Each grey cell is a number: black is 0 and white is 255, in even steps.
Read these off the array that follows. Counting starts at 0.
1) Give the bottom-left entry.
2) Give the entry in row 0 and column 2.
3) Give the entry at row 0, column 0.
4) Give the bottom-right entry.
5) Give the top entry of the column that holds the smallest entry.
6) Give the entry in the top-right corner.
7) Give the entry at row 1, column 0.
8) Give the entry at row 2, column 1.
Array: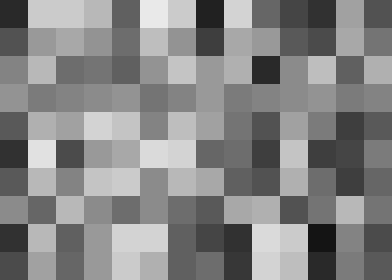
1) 75
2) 203
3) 41
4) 89
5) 49
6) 82
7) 82
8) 184

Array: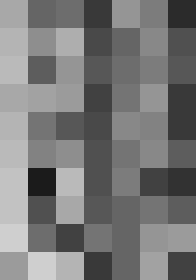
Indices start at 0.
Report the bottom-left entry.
155
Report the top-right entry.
43
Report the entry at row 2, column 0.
186
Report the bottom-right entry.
65
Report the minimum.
27
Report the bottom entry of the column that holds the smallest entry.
207
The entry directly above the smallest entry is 130
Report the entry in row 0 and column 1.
101
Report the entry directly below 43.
80
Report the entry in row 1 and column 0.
180
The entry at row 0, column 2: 109
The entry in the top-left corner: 168
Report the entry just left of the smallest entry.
194

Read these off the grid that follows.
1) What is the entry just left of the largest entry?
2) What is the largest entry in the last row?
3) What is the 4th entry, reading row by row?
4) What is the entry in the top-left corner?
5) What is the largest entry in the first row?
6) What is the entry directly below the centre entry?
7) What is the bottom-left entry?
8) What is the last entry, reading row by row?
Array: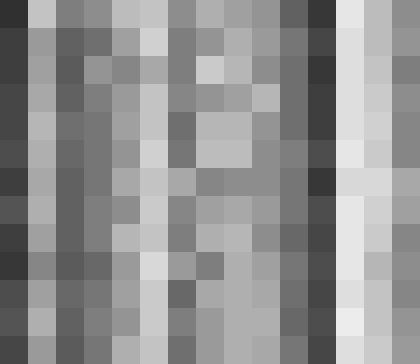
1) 77
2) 222
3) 141
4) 48
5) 230
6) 160
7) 70
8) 154

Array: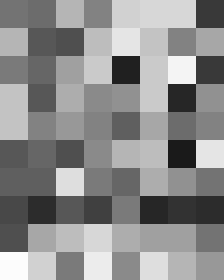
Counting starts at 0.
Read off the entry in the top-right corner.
57
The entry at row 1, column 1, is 87
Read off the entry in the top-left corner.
115
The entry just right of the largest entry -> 209
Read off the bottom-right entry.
152
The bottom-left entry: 252
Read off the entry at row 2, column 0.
122
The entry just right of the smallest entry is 229
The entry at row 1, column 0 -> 181
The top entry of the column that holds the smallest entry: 215
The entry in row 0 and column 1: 108
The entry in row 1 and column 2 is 79
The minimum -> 26
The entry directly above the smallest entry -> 108

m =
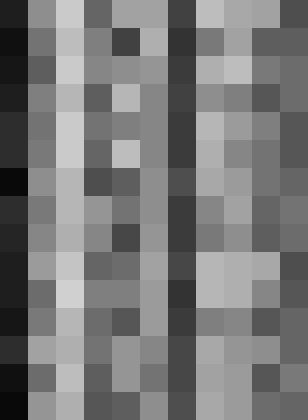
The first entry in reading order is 30
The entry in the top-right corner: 78
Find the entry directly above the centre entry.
142
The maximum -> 208
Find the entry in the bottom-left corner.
9
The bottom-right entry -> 101
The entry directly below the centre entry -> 149
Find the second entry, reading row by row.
142
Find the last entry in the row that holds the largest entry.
86
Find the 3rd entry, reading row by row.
202
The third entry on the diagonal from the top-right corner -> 189
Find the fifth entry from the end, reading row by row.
78
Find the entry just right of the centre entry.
59
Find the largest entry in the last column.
121
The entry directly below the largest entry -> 182
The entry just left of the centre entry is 115
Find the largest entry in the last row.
175
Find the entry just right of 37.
134
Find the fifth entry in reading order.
162

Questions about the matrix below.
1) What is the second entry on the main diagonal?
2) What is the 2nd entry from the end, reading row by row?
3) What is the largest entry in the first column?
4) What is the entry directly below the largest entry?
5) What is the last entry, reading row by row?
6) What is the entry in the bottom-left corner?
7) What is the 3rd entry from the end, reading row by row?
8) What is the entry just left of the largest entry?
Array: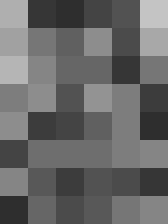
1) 118
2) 118
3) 181
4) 168
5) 133
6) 46
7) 88
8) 82

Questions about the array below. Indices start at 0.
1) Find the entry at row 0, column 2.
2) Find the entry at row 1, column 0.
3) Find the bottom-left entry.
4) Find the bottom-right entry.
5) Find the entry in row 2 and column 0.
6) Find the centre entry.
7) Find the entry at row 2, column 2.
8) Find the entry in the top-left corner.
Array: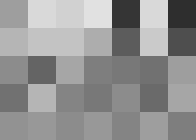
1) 209
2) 181
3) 146
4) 126
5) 140
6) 126
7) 166
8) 158

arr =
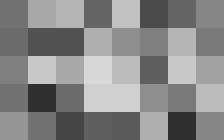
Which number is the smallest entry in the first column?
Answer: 107
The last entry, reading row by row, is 135
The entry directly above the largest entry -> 175
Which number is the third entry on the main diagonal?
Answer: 169
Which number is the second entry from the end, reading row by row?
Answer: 48
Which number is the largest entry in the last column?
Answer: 188
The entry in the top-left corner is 114
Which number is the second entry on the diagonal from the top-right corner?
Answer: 181
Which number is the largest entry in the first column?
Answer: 149
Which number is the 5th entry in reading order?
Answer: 194
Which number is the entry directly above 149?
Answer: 114
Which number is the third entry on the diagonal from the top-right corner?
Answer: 95
